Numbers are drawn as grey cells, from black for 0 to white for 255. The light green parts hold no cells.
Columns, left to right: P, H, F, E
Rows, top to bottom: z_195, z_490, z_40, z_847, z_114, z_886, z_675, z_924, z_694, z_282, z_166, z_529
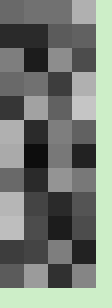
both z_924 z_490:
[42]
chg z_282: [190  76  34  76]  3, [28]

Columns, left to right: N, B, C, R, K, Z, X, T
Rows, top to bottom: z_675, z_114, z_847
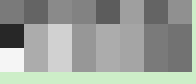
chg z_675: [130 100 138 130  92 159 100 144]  1, [122]
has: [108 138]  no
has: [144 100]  no
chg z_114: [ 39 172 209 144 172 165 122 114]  4, [151]

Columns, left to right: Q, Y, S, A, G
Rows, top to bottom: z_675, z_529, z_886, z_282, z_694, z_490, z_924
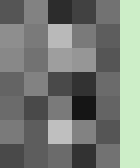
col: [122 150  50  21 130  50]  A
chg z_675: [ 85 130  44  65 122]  5, [114]
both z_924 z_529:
[93]
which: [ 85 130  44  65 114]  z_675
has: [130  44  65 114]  yes

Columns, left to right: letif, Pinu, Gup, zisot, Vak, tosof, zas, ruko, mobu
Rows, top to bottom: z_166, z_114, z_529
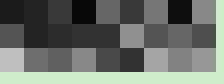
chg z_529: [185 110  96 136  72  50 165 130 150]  1, [192]
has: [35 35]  no
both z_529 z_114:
[50]
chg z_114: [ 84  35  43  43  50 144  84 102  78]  4, [50]
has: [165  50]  no
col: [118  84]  zas

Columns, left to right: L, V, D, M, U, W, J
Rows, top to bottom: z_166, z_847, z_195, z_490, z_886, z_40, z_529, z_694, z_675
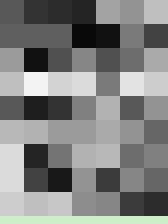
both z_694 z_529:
[219]
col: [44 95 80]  D
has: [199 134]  no
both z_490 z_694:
[219]
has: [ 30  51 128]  yes

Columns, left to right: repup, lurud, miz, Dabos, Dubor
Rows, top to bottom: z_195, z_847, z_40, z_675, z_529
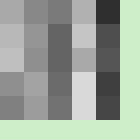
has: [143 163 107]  yes
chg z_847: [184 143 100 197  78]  2, [149]
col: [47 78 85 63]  Dubor
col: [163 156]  lurud

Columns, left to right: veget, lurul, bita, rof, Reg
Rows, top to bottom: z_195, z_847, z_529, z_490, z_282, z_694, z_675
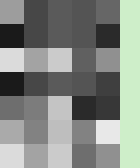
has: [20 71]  no
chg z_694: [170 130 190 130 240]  5, [232]
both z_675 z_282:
[110]
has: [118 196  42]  no
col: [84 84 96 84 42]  rof
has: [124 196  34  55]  no
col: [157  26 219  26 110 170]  veget

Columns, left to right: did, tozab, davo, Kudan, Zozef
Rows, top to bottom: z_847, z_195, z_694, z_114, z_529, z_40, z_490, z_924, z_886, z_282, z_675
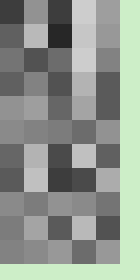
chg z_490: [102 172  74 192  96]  2, [179]
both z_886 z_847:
[146]
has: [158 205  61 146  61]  no
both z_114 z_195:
[96]
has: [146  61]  yes
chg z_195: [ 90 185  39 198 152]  1, [96]
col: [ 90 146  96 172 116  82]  Zozef

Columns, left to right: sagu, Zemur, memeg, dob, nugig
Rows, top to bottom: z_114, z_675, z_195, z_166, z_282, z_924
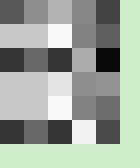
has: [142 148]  yes
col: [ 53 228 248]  memeg

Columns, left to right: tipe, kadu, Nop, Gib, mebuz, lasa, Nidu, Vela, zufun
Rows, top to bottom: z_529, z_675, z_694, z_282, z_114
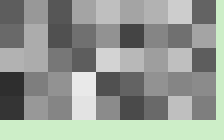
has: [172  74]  no
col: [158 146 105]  Nidu
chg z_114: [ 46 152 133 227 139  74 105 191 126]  1, [52]
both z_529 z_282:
[99]
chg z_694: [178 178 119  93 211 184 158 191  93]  2, [172]
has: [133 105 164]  no

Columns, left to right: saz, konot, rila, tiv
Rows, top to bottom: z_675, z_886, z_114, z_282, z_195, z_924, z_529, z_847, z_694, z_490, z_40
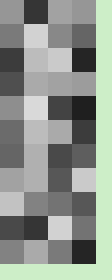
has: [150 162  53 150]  no
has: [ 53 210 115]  yes
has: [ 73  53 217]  no
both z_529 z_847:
[176]

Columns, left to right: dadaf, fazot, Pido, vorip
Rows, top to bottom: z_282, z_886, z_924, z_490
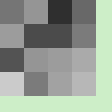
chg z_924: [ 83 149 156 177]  4, [170]
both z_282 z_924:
[149]
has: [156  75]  yes
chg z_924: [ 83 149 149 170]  3, [156]
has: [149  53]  no
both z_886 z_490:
[123]
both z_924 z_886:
[156]

